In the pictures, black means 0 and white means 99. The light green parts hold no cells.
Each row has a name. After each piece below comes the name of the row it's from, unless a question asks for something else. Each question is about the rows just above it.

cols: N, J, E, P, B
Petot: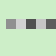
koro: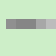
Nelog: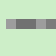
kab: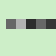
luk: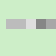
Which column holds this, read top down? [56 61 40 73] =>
N
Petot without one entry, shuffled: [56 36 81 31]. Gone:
[77]
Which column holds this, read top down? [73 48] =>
B
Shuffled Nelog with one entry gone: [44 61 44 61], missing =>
[48]
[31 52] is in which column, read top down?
E

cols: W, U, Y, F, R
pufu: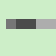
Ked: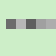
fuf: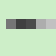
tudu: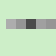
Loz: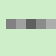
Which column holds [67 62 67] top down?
F
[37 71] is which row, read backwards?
Ked
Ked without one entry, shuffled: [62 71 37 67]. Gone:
[42]
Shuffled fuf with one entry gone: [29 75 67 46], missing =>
[25]
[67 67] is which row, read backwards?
pufu
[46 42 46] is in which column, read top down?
W

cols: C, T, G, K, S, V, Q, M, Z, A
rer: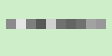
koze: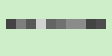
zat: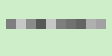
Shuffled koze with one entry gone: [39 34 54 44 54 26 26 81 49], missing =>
[30]
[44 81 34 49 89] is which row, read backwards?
rer

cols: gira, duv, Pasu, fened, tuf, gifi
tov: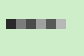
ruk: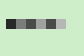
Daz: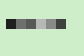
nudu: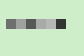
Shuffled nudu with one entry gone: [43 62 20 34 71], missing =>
[66]
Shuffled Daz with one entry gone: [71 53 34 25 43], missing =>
[12]
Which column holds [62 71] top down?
fened
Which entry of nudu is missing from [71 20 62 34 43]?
[66]
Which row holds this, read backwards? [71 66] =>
nudu
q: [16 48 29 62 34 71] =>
tov

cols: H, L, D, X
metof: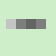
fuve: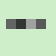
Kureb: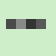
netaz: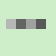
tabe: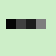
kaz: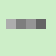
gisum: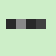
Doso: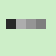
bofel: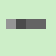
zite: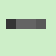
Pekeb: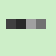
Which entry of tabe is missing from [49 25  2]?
[11]
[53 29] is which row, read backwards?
Kureb
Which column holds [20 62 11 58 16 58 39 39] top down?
D
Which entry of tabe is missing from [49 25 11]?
[2]

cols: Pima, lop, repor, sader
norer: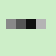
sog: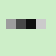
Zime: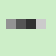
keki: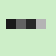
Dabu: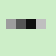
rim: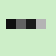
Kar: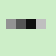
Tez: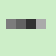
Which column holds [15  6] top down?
repor
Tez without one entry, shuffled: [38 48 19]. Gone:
[66]
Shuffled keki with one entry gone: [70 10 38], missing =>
[15]

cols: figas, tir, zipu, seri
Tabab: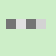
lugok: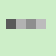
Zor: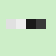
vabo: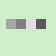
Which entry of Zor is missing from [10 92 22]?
[87]
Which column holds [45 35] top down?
figas
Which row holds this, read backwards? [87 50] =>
vabo
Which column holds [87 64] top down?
figas
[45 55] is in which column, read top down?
zipu
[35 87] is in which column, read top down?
figas
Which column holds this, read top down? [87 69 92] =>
tir

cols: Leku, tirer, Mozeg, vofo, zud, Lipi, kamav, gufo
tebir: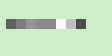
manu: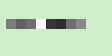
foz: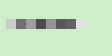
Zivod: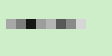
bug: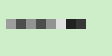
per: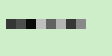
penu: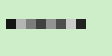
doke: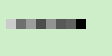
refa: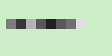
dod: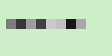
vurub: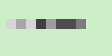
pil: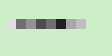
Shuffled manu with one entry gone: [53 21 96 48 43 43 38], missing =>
[17]
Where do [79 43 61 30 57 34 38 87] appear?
foz
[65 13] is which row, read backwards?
pil

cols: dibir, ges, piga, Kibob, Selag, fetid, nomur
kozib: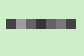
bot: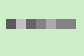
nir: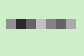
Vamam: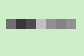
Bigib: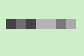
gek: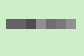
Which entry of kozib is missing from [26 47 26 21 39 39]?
[61]
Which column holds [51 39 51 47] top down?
fetid
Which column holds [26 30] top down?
piga
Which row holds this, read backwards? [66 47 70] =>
Bigib
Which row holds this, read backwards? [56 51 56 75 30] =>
Vamam
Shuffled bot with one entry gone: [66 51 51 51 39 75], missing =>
[35]
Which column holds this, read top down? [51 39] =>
fetid

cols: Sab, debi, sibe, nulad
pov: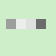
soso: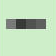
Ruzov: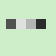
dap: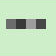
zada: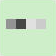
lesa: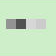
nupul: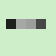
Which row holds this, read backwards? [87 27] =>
zada
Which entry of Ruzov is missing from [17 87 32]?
[70]
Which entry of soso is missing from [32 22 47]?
[37]
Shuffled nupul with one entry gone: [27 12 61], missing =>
[65]
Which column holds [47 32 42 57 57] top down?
Sab
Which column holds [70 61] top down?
sibe

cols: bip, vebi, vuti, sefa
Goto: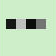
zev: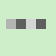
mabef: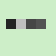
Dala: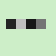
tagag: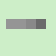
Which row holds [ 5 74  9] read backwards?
Goto
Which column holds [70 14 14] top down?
bip
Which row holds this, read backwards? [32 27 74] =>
mabef
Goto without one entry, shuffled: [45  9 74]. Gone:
[5]
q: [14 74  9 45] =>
Dala
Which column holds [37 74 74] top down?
vebi

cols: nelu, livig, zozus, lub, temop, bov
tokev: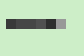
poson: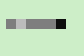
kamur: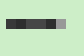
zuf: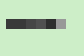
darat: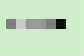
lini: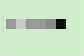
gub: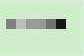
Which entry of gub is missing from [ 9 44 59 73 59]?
[49]
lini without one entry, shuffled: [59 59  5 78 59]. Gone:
[54]
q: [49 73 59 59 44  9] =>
gub

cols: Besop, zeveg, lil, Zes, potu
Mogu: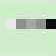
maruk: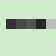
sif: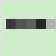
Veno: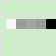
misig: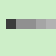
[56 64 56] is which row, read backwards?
Mogu
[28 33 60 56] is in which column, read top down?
zeveg
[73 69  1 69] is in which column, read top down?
potu

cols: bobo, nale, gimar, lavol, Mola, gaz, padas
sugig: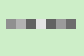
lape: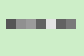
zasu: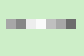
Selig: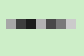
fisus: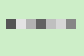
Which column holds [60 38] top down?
gaz
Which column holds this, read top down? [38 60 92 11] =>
gimar
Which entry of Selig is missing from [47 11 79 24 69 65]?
[28]
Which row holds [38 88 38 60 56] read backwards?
lape
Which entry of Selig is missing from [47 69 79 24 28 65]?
[11]
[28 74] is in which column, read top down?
Mola

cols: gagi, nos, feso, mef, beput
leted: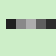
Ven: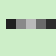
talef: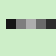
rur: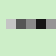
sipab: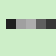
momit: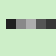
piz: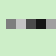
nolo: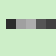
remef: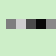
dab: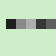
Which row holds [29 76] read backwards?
piz
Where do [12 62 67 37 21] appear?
sipab
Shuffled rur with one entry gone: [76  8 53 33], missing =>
[58]
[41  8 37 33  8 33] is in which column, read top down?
mef
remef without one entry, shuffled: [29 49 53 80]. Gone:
[3]
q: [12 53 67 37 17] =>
leted
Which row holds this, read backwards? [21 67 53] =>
dab

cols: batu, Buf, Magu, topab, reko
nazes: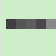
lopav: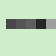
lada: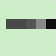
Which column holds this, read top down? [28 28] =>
batu
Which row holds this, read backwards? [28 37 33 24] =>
nazes
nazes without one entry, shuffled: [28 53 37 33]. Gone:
[24]

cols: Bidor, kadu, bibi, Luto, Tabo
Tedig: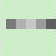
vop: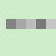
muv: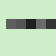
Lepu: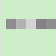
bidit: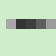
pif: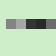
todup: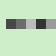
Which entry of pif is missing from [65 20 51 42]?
[16]
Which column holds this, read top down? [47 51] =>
Bidor

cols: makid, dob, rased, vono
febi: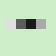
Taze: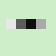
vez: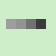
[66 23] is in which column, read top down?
vono
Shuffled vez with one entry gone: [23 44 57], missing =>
[61]
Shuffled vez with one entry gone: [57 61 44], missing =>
[23]
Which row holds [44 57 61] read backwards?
vez
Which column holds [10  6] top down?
rased

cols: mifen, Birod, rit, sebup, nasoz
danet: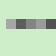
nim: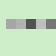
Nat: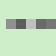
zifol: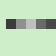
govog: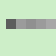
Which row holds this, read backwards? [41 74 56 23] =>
zifol
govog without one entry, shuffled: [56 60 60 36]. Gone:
[65]
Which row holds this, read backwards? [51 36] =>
danet
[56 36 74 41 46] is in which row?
Nat
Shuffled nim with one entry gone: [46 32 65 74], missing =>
[69]

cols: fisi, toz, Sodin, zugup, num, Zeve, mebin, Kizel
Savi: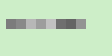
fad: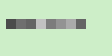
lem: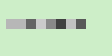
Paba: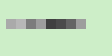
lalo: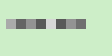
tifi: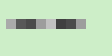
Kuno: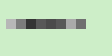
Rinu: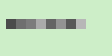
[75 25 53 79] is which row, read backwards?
lem
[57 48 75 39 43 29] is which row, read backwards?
fad
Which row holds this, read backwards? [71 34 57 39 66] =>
Rinu
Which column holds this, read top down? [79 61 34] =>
zugup
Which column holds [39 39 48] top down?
Sodin

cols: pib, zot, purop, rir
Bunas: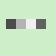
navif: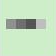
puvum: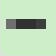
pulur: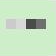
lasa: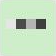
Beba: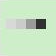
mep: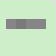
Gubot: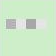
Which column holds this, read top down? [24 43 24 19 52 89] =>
rir
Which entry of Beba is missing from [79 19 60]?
[84]
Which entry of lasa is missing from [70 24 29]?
[89]
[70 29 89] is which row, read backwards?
lasa
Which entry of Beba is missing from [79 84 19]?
[60]

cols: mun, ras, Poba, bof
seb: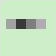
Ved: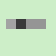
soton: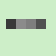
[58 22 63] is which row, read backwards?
Ved
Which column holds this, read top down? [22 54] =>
ras
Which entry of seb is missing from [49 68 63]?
[22]
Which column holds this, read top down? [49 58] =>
Poba
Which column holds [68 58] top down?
bof
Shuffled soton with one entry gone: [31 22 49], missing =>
[54]

